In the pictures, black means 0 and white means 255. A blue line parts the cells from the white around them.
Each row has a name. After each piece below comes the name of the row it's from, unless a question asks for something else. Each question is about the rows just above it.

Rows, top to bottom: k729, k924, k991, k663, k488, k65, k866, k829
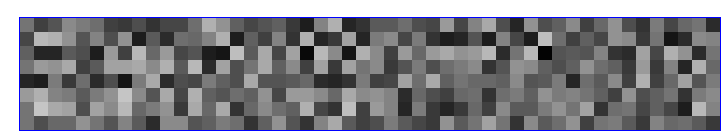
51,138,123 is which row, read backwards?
k663
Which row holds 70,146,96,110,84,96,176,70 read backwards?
k65
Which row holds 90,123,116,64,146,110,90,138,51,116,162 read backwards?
k829
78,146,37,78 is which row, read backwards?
k729
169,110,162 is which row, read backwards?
k488

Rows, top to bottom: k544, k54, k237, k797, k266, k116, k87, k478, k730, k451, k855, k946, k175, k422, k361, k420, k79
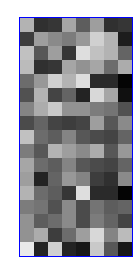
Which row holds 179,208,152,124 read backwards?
k54
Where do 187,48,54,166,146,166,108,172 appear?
k797
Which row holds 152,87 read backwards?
k451
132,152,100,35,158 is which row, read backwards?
k946

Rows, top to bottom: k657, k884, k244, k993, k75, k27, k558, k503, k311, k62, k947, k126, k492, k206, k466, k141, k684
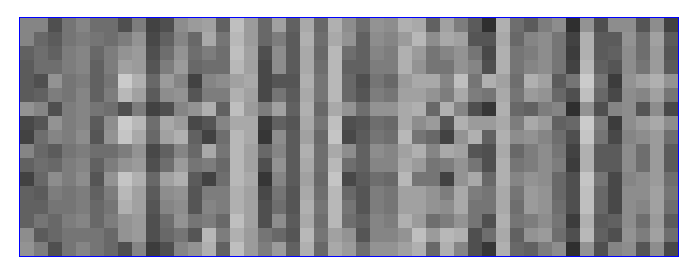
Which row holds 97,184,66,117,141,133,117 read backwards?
k993
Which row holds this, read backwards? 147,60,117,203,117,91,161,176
k75

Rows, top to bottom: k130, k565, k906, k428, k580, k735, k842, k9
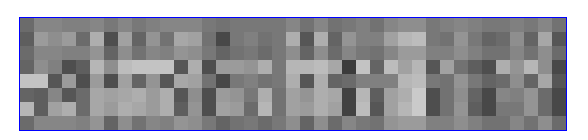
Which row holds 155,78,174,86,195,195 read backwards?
k428
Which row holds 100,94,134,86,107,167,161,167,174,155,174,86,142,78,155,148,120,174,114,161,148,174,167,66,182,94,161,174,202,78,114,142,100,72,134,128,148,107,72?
k735
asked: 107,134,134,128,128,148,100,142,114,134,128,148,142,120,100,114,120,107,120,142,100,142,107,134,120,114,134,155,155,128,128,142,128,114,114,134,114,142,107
k906
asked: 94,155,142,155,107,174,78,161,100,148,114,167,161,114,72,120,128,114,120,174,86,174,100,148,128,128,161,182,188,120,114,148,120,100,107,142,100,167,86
k565

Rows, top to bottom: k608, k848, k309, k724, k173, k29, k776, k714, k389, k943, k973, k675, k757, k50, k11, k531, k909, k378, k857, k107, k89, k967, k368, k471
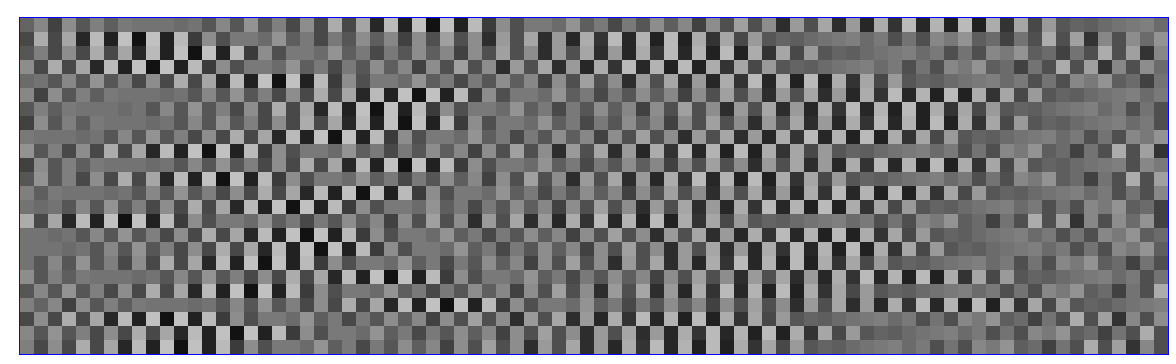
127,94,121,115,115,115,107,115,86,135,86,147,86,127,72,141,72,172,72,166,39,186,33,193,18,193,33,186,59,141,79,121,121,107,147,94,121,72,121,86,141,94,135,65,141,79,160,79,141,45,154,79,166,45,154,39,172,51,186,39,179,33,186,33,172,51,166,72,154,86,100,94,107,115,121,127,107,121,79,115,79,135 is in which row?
k757
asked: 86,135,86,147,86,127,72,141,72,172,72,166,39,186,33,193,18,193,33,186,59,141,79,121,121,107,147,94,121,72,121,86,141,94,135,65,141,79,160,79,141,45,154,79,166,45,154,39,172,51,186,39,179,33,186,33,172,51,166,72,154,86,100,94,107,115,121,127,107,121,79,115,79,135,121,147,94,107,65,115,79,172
k107
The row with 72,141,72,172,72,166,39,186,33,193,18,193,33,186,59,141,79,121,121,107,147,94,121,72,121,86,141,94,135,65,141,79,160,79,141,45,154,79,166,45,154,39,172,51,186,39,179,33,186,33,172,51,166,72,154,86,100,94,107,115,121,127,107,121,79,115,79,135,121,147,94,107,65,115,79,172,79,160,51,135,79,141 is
k967
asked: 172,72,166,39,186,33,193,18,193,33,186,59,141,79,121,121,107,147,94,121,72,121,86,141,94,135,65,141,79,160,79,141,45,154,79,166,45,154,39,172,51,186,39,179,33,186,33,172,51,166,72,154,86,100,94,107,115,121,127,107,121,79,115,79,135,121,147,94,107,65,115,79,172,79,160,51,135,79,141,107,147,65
k11

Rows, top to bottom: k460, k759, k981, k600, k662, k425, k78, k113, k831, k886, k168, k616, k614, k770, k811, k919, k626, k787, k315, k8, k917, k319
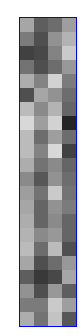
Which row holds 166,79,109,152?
k787
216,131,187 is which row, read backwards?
k886
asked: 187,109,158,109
k831
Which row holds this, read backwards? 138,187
k78
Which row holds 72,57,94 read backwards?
k315
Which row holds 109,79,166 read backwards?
k787
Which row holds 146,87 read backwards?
k616

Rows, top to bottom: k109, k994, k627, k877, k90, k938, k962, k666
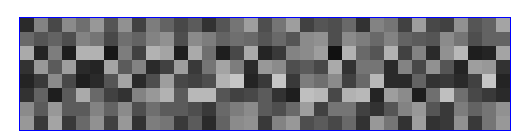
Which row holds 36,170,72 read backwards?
k627
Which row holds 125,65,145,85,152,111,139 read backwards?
k109
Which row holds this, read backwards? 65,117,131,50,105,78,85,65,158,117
k109
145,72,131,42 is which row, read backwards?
k877

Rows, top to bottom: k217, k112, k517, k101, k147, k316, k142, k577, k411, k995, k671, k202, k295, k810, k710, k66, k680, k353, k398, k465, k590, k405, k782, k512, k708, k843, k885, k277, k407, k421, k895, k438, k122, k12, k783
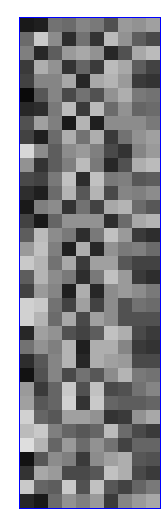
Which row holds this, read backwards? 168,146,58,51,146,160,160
k407
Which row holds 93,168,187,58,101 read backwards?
k101

